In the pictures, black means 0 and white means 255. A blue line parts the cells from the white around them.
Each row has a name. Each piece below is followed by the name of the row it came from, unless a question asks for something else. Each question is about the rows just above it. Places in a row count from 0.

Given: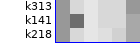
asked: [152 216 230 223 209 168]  k218
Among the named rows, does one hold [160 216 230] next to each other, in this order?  no
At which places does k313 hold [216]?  1 3 4

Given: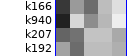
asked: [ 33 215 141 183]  k940
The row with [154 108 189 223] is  k166
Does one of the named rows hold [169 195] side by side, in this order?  no
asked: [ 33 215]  k940
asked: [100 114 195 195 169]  k207
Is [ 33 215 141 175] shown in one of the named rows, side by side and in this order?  no

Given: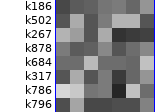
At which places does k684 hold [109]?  0 1 3 4
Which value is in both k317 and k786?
[123]
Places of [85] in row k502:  0 2 6
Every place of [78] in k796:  0 4 5
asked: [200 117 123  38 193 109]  k786

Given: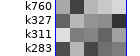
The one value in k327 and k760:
[183]
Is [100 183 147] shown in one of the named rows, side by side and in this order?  yes
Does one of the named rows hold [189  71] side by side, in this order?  no

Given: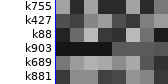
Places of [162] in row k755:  0 2 5
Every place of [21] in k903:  0 1 2 3
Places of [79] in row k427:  0 4

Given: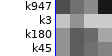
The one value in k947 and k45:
[112]
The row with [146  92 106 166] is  k180
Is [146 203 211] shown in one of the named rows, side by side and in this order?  no
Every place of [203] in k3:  2 3
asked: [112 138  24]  k947

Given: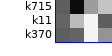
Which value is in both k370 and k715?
[94]
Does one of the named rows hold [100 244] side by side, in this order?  yes
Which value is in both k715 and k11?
[94]
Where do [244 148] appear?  k370
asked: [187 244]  k11
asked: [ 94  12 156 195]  k715

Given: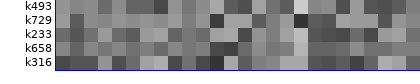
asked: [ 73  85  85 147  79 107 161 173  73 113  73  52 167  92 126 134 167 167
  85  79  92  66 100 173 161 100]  k316
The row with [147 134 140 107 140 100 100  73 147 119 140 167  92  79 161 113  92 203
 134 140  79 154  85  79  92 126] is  k493
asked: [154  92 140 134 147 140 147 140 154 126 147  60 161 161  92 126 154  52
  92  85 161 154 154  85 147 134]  k729
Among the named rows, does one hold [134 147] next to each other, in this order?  yes
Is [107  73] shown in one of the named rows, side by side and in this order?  yes

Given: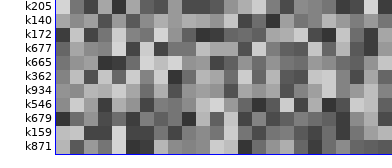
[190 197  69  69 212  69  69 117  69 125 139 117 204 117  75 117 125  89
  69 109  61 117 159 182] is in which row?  k159
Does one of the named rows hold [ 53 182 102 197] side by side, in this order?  no
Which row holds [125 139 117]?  k159
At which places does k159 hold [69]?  2 3 5 6 8 18
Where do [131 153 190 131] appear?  k934
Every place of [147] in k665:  1 9 13 15 22
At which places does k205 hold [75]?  9 10 16 21

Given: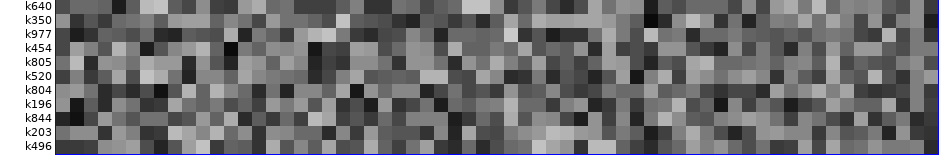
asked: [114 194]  k496
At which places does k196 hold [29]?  22 27 52
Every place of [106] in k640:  1 2 15 25 28 45 46 47 55

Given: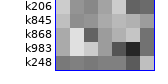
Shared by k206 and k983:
[204]
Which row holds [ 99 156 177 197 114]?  k868
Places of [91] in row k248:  5

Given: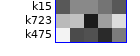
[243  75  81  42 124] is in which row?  k475
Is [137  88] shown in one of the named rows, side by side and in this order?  no
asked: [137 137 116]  k15
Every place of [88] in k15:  0 4

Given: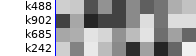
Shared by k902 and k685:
[167]
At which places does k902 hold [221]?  6 8 9
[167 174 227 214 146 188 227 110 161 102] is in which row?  k685
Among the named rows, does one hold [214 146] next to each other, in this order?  yes
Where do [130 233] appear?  k242
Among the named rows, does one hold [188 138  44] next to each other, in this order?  yes
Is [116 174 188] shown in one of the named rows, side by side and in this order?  no

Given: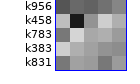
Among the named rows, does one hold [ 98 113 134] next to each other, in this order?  yes
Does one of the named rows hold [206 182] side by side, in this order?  no
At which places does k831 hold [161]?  1
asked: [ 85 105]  k956
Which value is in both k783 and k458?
[175]
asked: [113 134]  k956
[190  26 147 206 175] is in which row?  k458

